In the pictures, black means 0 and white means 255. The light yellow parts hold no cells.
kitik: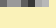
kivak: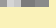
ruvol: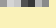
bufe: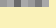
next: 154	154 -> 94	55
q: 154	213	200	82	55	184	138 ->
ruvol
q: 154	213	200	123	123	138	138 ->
kivak
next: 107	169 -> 154	123

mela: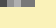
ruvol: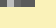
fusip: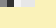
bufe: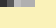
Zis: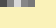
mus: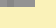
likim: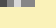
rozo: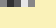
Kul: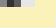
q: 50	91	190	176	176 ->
bufe
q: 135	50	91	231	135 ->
rozo

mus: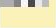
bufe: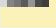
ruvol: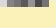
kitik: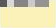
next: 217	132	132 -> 202	148
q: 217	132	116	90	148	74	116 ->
ruvol

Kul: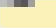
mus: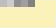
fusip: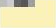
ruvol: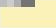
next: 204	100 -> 87	159
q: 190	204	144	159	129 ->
mus
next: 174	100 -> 87	159
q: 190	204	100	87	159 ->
fusip
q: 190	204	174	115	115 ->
ruvol

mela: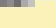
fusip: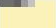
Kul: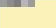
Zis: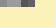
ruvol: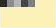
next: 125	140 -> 110	170
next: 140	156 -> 156	85
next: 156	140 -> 125	182
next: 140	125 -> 182	156
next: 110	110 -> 97	156

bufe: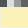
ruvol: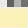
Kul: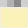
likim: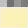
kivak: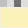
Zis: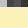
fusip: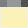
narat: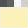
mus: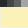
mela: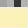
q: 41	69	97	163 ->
mus
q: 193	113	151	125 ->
likim
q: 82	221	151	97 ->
bufe

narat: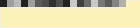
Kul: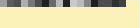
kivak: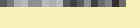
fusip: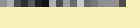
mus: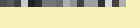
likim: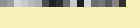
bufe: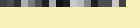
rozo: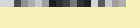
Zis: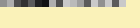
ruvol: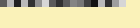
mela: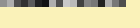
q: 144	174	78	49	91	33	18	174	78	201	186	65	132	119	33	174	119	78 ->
mela
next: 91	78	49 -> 78	33
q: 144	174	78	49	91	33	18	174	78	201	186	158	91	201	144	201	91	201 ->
Zis
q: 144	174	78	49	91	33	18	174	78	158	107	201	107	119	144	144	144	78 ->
fusip

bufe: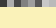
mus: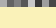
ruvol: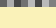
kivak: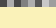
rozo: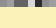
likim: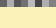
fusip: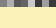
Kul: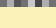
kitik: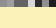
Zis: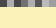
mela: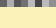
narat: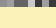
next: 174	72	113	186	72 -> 186	128
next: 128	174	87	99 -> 200	57
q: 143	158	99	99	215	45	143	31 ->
kitik

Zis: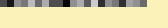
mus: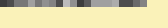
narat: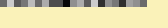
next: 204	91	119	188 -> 106	172
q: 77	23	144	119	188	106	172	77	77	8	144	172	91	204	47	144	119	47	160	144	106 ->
Zis
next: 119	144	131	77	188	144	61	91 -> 160	160
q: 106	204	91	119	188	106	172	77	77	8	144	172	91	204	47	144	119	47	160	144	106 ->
narat
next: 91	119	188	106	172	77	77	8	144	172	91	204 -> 47	144

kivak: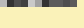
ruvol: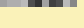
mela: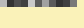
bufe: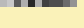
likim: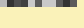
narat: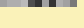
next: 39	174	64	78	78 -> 107	147
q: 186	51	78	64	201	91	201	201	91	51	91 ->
likim
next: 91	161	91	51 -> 64	121
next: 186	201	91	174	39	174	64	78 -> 78	107

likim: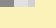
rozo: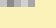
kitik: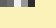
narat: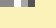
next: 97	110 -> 239	151
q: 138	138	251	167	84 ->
narat

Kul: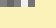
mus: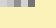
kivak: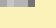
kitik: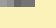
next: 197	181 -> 181	116
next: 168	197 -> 181	181
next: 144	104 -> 116	116

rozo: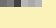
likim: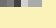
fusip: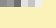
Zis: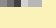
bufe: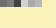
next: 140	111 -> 66	210
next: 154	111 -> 226	197

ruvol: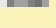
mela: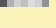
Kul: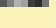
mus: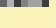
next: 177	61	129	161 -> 161	61
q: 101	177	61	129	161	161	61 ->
mus
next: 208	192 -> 220	208

